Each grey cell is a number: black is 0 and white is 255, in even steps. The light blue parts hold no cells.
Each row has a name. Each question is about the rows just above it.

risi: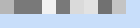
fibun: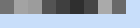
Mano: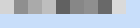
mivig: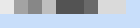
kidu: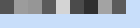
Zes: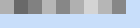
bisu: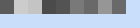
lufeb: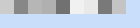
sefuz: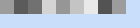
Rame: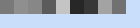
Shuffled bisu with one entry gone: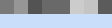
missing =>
[75]
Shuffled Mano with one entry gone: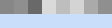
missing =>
[97]
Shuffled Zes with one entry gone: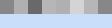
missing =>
[129]
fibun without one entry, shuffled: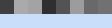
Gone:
[69]
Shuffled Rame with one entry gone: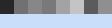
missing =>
[55]

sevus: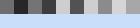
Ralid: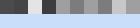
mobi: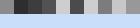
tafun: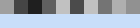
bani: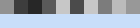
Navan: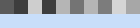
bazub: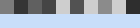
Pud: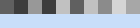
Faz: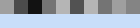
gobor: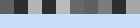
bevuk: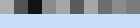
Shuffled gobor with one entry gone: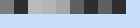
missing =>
[104]
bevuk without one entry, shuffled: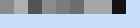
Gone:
[90]
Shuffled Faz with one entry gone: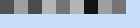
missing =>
[132]
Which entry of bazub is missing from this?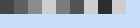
[53]

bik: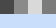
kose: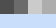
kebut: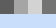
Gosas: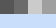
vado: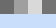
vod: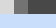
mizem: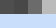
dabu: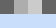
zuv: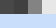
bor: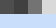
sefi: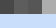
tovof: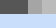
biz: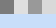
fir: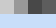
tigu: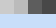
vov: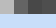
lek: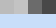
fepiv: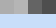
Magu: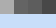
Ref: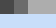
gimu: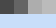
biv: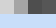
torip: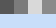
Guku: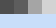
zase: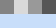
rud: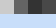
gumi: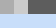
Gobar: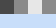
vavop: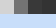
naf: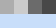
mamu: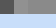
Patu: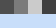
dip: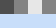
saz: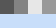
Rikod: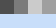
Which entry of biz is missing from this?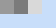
[223]
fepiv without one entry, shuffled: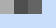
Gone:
[181]
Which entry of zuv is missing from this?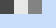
[64]
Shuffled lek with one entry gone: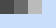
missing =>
[195]
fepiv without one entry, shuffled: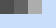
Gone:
[181]
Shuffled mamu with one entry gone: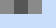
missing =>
[145]
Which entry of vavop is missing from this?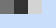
[57]

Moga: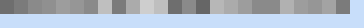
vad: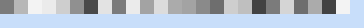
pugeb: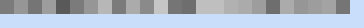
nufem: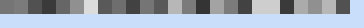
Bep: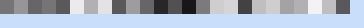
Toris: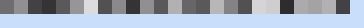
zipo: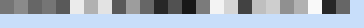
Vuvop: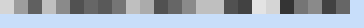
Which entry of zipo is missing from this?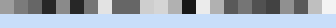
[249]
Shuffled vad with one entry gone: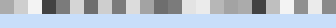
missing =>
[73]
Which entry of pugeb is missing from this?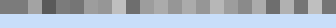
[198]
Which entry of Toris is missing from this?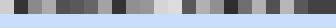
[131]
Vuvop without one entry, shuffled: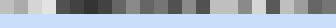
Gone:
[96]

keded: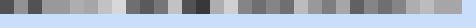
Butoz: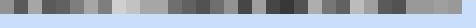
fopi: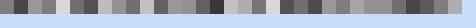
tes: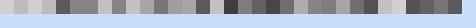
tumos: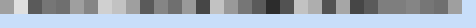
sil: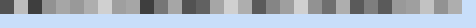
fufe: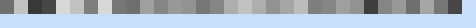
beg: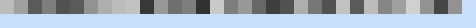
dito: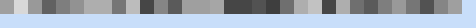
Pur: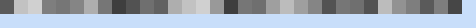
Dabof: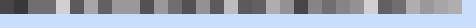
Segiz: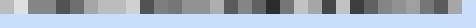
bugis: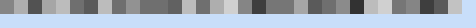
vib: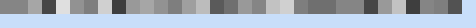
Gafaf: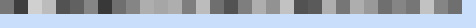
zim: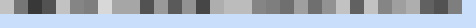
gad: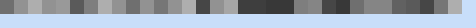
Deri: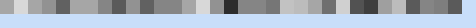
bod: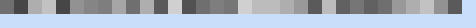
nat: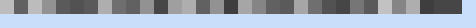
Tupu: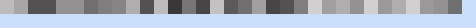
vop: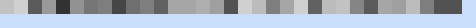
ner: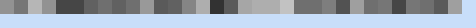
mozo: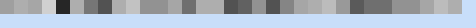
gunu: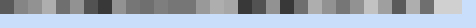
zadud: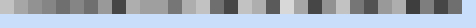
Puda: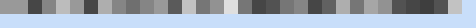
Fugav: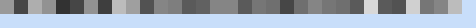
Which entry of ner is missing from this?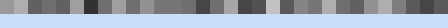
[182]
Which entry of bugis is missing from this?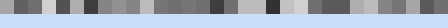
[139]
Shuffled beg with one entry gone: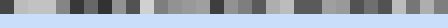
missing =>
[202]
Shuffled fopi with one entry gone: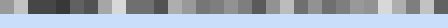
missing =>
[76]
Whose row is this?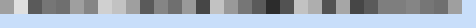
tumos
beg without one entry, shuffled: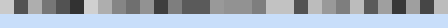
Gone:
[103]

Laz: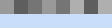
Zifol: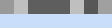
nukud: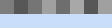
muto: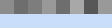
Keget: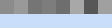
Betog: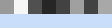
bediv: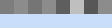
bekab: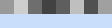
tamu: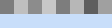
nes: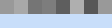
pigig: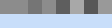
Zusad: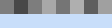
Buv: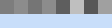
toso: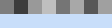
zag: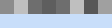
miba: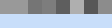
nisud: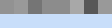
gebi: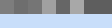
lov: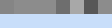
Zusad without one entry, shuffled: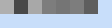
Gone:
[160]
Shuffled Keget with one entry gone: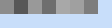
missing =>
[117]
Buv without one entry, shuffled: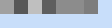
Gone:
[117]
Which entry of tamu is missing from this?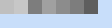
[183]
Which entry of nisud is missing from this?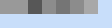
[146]
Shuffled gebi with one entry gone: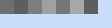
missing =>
[102]
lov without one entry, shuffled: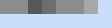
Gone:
[133]

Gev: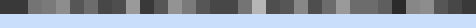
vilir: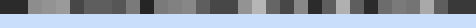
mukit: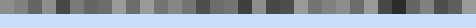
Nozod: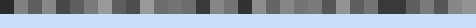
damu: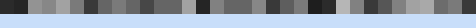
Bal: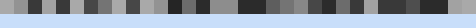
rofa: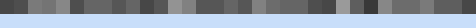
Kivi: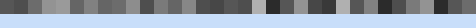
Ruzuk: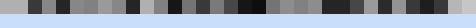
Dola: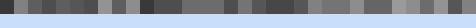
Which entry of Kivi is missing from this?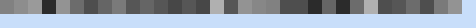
[57]
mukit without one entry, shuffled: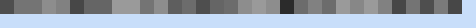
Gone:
[63]
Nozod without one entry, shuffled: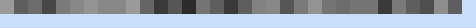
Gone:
[50]

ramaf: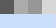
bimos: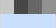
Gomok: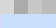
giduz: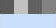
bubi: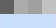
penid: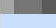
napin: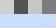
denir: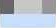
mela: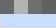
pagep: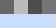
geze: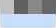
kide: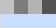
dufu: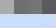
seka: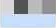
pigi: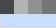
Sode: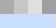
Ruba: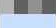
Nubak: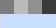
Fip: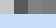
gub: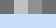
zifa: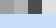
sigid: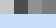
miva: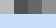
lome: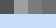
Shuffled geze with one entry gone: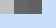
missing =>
[137]
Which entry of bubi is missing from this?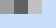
[171]

